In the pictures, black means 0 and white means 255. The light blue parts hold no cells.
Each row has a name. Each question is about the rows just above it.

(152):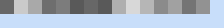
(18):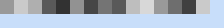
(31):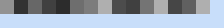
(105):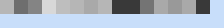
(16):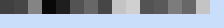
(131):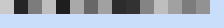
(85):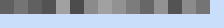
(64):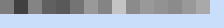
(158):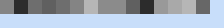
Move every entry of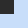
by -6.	[38]
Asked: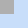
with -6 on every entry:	[169]

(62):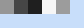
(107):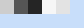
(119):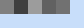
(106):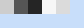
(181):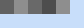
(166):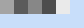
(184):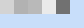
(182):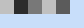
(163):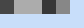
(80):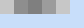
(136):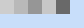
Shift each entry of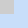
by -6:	[199]
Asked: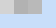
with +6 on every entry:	[217, 184, 191]

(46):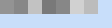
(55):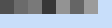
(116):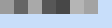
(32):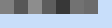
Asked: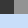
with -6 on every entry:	[ 49, 141]
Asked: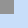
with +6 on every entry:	[153]
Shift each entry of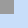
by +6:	[161]
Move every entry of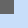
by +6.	[107]
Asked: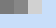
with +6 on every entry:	[127, 141, 215]
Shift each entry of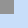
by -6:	[141]
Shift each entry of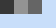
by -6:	[ 49, 141,  95]

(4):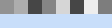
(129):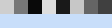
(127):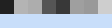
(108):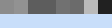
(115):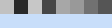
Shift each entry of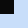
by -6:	[3]
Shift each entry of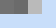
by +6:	[119, 113, 192]

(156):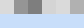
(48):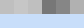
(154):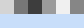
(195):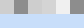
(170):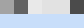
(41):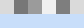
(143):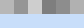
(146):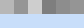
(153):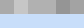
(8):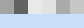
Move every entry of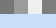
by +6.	[125, 161, 246, 132]
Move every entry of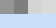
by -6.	[143, 120, 206, 212]

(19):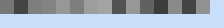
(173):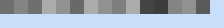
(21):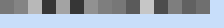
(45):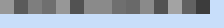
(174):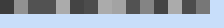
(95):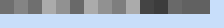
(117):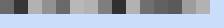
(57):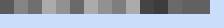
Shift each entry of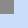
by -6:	[132]
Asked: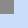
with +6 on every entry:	[144]
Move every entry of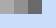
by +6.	[177, 151, 111]

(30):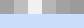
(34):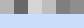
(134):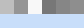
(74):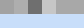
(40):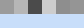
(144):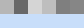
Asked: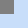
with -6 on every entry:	[121]
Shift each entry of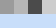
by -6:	[149, 176,  69, 199]

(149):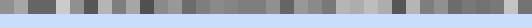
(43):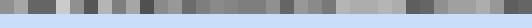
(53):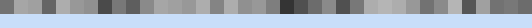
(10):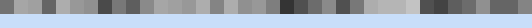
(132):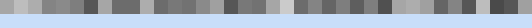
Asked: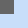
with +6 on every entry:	[107]
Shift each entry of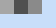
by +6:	[172,  86, 144]
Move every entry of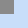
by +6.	[144]
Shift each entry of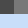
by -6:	[ 68, 114]
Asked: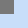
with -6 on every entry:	[114]
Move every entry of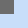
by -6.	[102]
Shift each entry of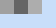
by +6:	[166, 107, 179]

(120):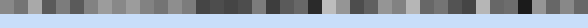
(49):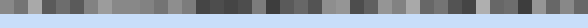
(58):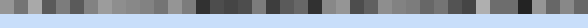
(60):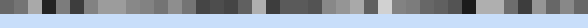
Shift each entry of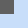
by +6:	[102]
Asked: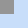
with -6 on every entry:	[143]
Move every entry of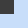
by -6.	[55]
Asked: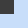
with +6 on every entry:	[67]
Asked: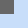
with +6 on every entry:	[109]

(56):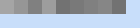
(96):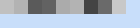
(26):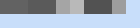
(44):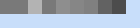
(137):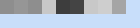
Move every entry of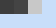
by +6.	[ 67,  74, 206]
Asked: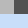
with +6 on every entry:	[191,  88]
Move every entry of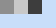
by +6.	[148, 206,  67]

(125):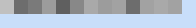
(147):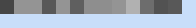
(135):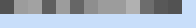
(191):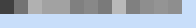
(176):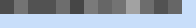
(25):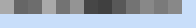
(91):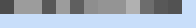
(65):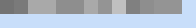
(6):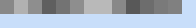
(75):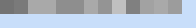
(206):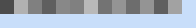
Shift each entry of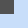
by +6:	[88]
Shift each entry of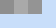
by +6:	[148, 175, 154]
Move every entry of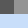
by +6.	[ 94, 154]
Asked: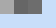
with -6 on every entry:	[163,  96, 103]
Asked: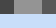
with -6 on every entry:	[ 64, 142, 142,  82]

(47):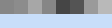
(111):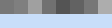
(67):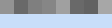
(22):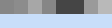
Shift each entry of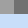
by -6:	[154, 107]
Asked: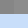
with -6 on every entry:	[128, 134]
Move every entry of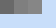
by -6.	[ 99, 121, 128]

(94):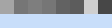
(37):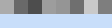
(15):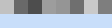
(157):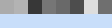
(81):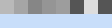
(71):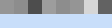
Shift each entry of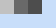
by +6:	[199, 111,  83]
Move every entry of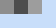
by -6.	[135,  71, 151]
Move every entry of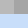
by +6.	[191, 171]
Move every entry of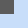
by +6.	[98]
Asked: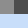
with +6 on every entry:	[147,  83]
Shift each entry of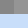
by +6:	[140, 155]
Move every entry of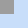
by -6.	[151]

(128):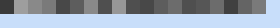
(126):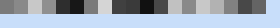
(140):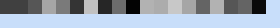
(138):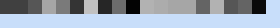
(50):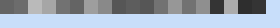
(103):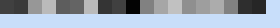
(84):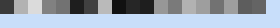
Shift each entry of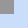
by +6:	[157]
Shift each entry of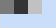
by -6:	[116,  46, 187]
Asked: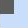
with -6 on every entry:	[87]
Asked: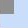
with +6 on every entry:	[149]
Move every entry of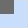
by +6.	[114]

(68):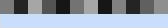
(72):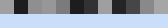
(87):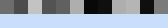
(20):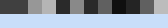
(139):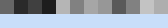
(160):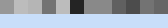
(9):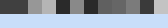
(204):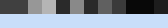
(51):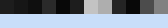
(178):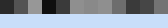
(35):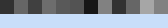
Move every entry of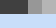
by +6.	[ 70,  70, 157, 187]
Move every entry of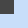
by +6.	[76]
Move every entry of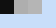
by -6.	[  9, 168, 175]
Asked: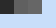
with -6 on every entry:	[36, 90, 96]
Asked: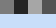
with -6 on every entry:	[117,  30, 160,  77]
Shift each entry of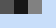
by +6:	[ 89,  28, 135]

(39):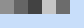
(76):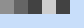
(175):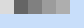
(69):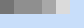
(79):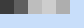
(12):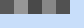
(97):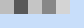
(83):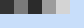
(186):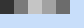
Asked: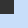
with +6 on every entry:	[57]
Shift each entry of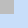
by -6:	[183]
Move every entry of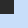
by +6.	[49]

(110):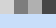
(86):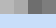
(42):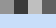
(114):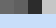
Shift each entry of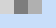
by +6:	[218, 131, 182]
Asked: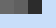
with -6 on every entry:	[98, 90, 38]

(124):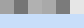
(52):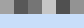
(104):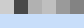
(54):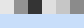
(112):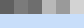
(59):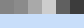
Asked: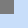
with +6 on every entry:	[129]
